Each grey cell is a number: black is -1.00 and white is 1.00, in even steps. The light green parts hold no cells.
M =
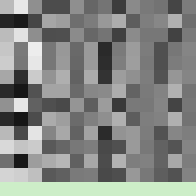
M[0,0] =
0.46
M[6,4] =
0.29
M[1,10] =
-0.01
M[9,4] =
0.32
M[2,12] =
-0.48
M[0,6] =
-0.20
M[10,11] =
-0.23
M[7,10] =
-0.06
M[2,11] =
-0.07
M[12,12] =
-0.36
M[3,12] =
-0.07
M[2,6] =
-0.19
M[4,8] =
-0.01
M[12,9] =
0.19
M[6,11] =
0.03
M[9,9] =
0.20
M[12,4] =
-0.25
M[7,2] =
-0.24
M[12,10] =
-0.06
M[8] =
[-0.68, -0.83, -0.40, 0.34, 0.24, -0.16, 0.00, 0.12, 0.38, -0.27, -0.01, 0.02, 0.38, -0.10]
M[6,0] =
-0.67
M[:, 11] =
[-0.10, 0.06, -0.07, -0.37, -0.37, -0.35, 0.03, 0.04, 0.02, -0.36, -0.23, -0.22, -0.26]
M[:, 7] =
[-0.09, 0.19, -0.09, -0.67, -0.65, -0.60, 0.08, 0.22, 0.12, -0.66, -0.43, -0.40, -0.43]
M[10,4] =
-0.20
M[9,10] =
-0.03
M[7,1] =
0.80
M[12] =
[0.66, 0.62, 0.50, -0.30, -0.25, -0.04, -0.03, -0.43, -0.39, 0.19, -0.06, -0.26, -0.36, 0.03]
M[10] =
[0.70, 0.54, 0.59, -0.30, -0.20, -0.06, -0.01, -0.43, -0.37, 0.21, -0.06, -0.23, -0.34, 0.04]
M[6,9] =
-0.22
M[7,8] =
-0.55
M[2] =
[0.47, 0.77, 0.11, -0.39, -0.38, 0.09, -0.19, -0.09, -0.50, 0.09, -0.07, -0.07, -0.48, -0.04]
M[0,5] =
0.12
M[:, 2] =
[0.12, -0.46, 0.11, 0.86, 0.81, 0.59, -0.36, -0.24, -0.40, 0.79, 0.59, 0.23, 0.50]
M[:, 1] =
[0.81, -0.79, 0.77, -0.05, -0.07, -0.64, -0.82, 0.80, -0.83, -0.43, 0.54, -0.81, 0.62]
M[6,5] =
-0.17

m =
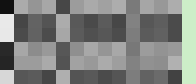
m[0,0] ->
-0.87
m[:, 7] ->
[0.26, -0.29, -0.32, 0.17, 0.34, -0.41]
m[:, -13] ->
[-0.87, 0.83, 0.82, -0.68, -0.71, 0.69]
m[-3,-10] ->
0.20
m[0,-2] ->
0.19
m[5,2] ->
-0.29
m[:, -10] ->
[0.31, -0.34, -0.40, 0.20, 0.33, -0.45]
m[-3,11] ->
0.15
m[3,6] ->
0.32
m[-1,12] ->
-0.48
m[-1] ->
[0.69, -0.32, -0.29, -0.45, 0.37, -0.34, -0.30, -0.41, -0.33, -0.02, -0.23, -0.16, -0.48]
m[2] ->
[0.82, -0.41, -0.23, -0.40, 0.31, -0.29, -0.37, -0.32, -0.40, -0.02, -0.29, -0.24, -0.41]
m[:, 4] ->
[-0.44, 0.35, 0.31, -0.32, -0.35, 0.37]
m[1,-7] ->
-0.42

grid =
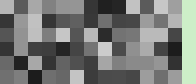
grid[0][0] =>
0.43
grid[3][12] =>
-0.78
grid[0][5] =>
0.17
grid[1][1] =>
0.19
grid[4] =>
[-0.18, -0.73, 0.32, -0.59, -0.22, -0.37, -0.51, 0.30, 0.00, 0.08, 0.08, 0.17, -0.61]
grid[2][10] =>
0.46
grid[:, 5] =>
[0.17, -0.25, -0.33, -0.46, -0.37, 0.54]
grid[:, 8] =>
[-0.71, -0.46, -0.10, -0.41, 0.00, -0.40]
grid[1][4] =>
-0.32
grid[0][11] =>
0.56
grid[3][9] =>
0.13
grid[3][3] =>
-0.51
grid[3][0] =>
-0.59
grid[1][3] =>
-0.58
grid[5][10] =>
0.23
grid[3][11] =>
-0.47
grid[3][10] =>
0.34
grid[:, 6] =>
[-0.58, -0.56, 0.44, -0.09, -0.51, -0.53]

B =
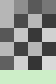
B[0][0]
0.43
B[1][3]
-0.53
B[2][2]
-0.56
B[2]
[-0.32, 0.55, -0.56, 0.64]
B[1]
[0.43, -0.42, 0.44, -0.53]
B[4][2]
-0.59

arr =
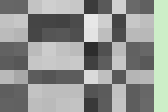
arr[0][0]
-0.20
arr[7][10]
-0.18
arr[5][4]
-0.28
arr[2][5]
-0.38
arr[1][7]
0.62
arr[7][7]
-0.28
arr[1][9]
0.56
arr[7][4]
0.51
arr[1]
[0.52, 0.56, -0.46, -0.47, -0.48, -0.41, 0.81, 0.62, -0.46, 0.56, 0.49]
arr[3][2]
0.47
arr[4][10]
-0.30
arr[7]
[-0.23, -0.24, 0.48, 0.46, 0.51, 0.53, -0.55, -0.28, 0.54, -0.27, -0.18]
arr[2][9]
0.45
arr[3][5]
0.47
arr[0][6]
-0.54
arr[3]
[-0.23, -0.20, 0.47, 0.60, 0.51, 0.47, -0.65, -0.37, 0.46, -0.24, -0.19]
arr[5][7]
0.50
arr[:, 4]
[0.59, -0.48, -0.32, 0.51, 0.55, -0.28, 0.48, 0.51]
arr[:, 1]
[-0.21, 0.56, 0.42, -0.20, -0.32, 0.31, -0.23, -0.24]
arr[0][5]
0.56
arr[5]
[0.45, 0.31, -0.28, -0.33, -0.28, -0.28, 0.71, 0.50, -0.31, 0.42, 0.44]
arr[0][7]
-0.30
